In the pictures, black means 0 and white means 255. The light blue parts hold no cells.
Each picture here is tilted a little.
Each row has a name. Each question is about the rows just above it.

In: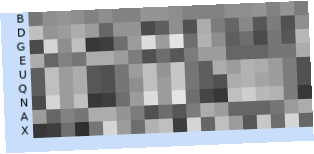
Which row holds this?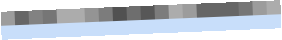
A
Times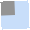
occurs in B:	5
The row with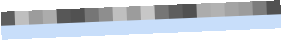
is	Q
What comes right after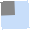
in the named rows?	[87]
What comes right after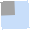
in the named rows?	[156]

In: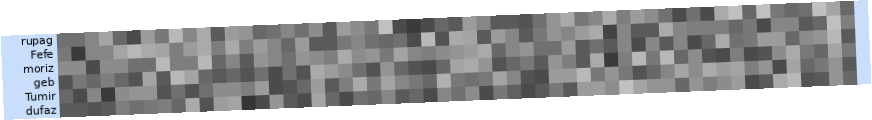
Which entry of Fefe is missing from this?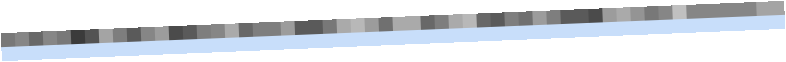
[67]
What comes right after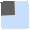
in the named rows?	[75]
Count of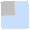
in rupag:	4
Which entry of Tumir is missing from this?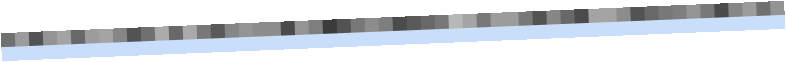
[176]
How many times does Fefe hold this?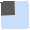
7
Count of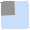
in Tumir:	5

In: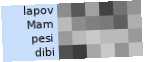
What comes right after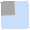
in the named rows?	[201]
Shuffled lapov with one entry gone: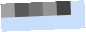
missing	[141]
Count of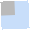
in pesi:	3
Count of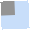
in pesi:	0
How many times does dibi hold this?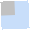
1

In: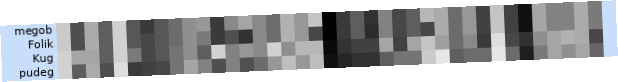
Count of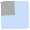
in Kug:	1
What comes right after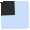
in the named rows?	[130]
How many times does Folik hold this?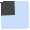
4
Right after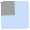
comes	[108]
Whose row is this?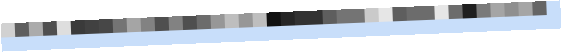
pudeg
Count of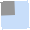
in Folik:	2

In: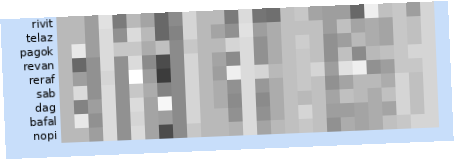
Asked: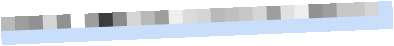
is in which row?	reraf
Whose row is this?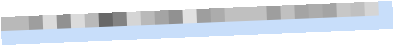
telaz
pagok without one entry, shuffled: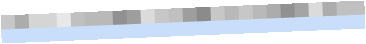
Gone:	[205]
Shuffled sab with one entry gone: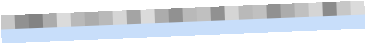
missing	[152]
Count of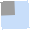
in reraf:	5
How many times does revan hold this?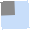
4
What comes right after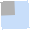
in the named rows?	[219]

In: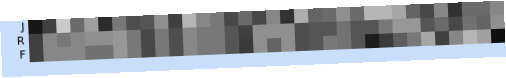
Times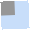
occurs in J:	0
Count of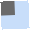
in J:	6
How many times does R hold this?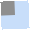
6
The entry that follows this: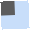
[120]
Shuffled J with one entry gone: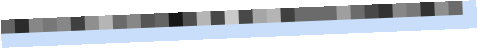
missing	[173]
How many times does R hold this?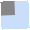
3
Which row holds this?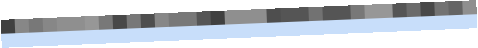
R

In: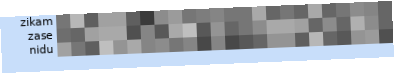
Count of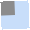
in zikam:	2
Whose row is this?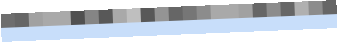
zase
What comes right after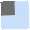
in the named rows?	[102]
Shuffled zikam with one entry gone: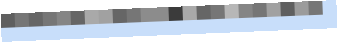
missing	[125]
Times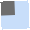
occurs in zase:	1
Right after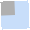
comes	[140]
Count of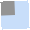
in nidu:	4

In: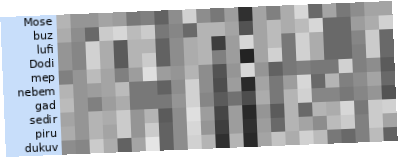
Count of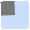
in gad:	5
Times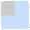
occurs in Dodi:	2
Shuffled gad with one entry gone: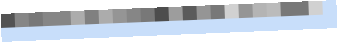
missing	[113]
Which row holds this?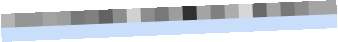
Mose
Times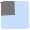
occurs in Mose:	3
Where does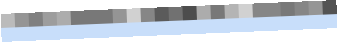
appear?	gad
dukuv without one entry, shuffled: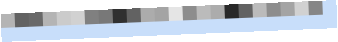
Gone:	[195]

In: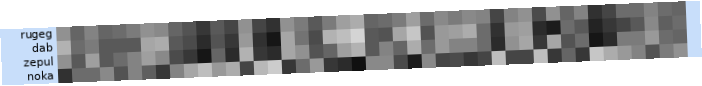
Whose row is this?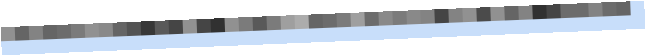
rugeg
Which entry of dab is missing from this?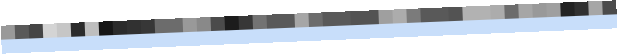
[95]
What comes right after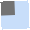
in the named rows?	[75]
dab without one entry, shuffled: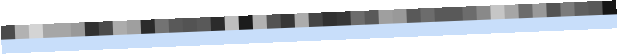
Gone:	[35]
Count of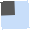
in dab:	7

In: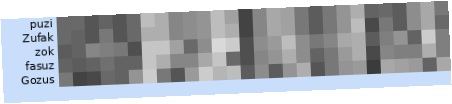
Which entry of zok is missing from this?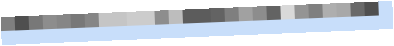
[154]
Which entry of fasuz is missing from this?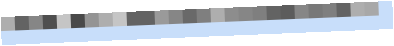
[112]
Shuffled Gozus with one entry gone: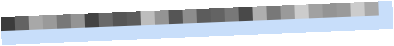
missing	[181]

